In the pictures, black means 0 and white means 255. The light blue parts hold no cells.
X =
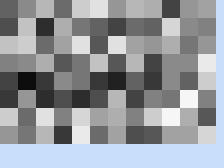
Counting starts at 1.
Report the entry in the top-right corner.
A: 162
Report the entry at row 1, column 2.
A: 138
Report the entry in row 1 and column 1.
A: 98
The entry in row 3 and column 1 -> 194
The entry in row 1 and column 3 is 183
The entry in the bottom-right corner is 214
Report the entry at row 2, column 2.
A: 194
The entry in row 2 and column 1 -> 78
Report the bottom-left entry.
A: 150
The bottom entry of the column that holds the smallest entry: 118
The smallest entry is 13
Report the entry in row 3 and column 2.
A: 205
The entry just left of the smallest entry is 67
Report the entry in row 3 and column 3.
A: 107
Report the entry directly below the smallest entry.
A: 150

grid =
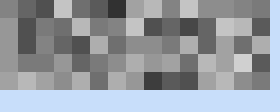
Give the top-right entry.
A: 122
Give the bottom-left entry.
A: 162
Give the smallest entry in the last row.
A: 61
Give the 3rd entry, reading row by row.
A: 80
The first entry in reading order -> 131
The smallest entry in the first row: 49
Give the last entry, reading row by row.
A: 122
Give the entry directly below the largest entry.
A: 141
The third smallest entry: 71
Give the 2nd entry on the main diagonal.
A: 80
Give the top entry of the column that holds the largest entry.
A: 131
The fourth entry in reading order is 196
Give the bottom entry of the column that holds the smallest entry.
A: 174
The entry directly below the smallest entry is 131
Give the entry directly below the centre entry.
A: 174
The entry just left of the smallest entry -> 90
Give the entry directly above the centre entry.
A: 196
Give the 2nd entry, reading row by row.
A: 101
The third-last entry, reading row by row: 184
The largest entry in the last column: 174
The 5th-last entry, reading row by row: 80
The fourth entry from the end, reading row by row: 162

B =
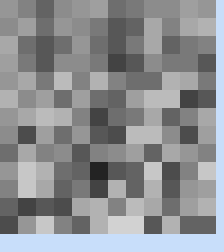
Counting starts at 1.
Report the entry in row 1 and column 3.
99
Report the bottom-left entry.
76
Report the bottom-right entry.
99
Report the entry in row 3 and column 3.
87
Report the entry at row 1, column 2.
130
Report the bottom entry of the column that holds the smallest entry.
178
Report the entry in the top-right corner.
150
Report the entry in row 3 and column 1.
168
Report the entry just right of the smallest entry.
87
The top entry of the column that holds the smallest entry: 159
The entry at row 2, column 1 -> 140
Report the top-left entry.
150
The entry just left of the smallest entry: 99
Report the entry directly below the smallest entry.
67
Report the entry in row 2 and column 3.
110

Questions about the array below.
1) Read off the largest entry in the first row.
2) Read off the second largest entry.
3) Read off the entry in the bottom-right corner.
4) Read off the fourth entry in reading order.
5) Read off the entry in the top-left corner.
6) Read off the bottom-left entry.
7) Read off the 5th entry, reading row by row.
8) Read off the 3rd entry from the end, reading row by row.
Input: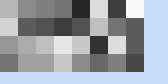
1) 249
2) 230
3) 72
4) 115
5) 182
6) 115
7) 38
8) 104

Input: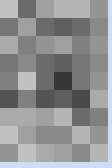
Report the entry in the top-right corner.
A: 148
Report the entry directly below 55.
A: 95
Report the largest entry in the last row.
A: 193
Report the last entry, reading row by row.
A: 181
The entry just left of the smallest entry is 107
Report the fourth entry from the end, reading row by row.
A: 170
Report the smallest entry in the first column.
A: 83
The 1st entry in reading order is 193
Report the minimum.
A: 55
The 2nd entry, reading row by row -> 107
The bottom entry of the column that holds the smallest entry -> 159
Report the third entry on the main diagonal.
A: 148
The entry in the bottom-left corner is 148
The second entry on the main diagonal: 159

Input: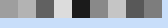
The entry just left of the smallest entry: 220
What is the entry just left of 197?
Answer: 137

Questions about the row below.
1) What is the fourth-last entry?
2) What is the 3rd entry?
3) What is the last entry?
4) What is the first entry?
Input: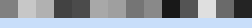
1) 84
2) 177
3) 36
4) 128

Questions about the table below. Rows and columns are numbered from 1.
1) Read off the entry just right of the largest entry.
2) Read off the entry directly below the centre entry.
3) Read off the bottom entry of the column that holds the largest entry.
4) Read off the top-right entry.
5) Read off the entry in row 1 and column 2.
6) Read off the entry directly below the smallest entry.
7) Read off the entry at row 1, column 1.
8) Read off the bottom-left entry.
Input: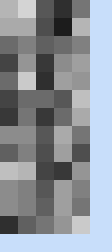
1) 87
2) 87
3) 96
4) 117
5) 212
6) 107
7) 181
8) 47
